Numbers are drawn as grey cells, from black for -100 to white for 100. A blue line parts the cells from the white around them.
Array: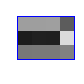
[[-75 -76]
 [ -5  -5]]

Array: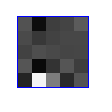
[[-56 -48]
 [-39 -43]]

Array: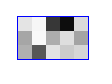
[[ 95  36]
 [-32  78]]

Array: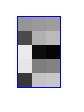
[[ 38  46]
 [-89 -96]]

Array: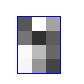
[[-62 -28]
 [ 47 -19]]

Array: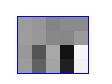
[[ 19   7]
 [-34  32]]

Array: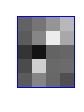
[[  5  85]
 [-85 -22]]

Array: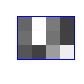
[[100 -10]
 [-49  23]]
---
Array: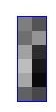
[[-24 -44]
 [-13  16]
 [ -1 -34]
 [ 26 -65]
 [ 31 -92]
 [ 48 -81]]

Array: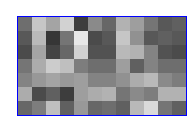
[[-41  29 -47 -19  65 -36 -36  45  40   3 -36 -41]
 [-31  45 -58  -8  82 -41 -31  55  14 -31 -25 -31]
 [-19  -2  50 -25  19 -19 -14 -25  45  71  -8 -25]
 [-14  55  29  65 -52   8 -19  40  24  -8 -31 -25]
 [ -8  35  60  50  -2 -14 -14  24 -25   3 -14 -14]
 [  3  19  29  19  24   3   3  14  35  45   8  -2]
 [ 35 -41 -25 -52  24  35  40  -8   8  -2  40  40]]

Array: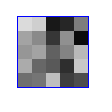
[[-13  -8  50 -52 -40]
 [ 18  28 -24   3  45]
 [ 28   8 -58  13 -91]
 [ 34 -19 -30 -64  56]
 [ 72  62 -81 -70  -2]]

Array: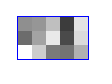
[[-15  28  83 -42  72]
 [ 12  18  50 -53  78]
 [100  61  -4 -10  39]]

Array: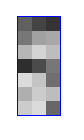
[[-64 -41  -7]
 [-25 -47 -59]
 [ -7  26  32]
 [ 37  60  48]
 [ 43  66  48]
 [ 60  72 -19]
 [ 72  54 -13]]

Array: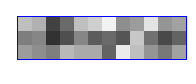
[[ -1   5 -61 -38   5 -28 -17 -33  56 -11 -43 -22]
 [ 22  11  -1  44  33  33 -22  84  50  17  -6  27]
 [ 50  39 -49 -17  50  62  90  11  22  79  17  27]]
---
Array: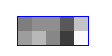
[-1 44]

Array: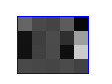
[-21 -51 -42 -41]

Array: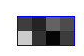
[-51 -61]

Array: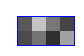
[-30  -9]

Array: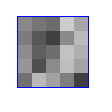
[  7 -32 -14  48 -50]

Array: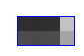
[-63 -42]

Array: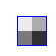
[ 84 -61]
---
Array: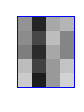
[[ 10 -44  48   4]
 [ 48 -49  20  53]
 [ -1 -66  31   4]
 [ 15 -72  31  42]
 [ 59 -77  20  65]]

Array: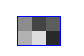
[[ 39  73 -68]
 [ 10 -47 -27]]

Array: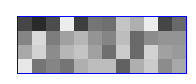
[[  4  70  -2  26  43  16   4  48 -18  10  16  16]
 [ 32  65  10  43  54  26 -13  59 -18  65  26  21]
 [ 81  -8   4  -8  37  48  48 -24  37  59  10  32]
 [-45 -67 -40  86 -51  -8 -13  54  37  86 -45 -18]]

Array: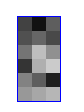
[[ -9  49  13]
 [-59  37  59]
 [ 19  31  43]
 [-37 -20 -43]
 [  2 -26 -76]
 [-48 -87 -26]]

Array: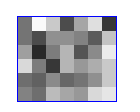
[[ -9  96  58 -40  30  75 -57]
 [ 70  -3 -57  42  19  36  58]
 [  2 -14  47  30  19  70  80]
 [-14 -24   8 -19  -9  13  58]
 [ -9 -40  13  13   2 -29  53]
 [ 25 -68  -3  42 -34   8  85]]

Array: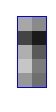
[[ 31   8]
 [ 55  -3]
 [ 19 -13]
 [ 37 -30]
 [-47 -80]]
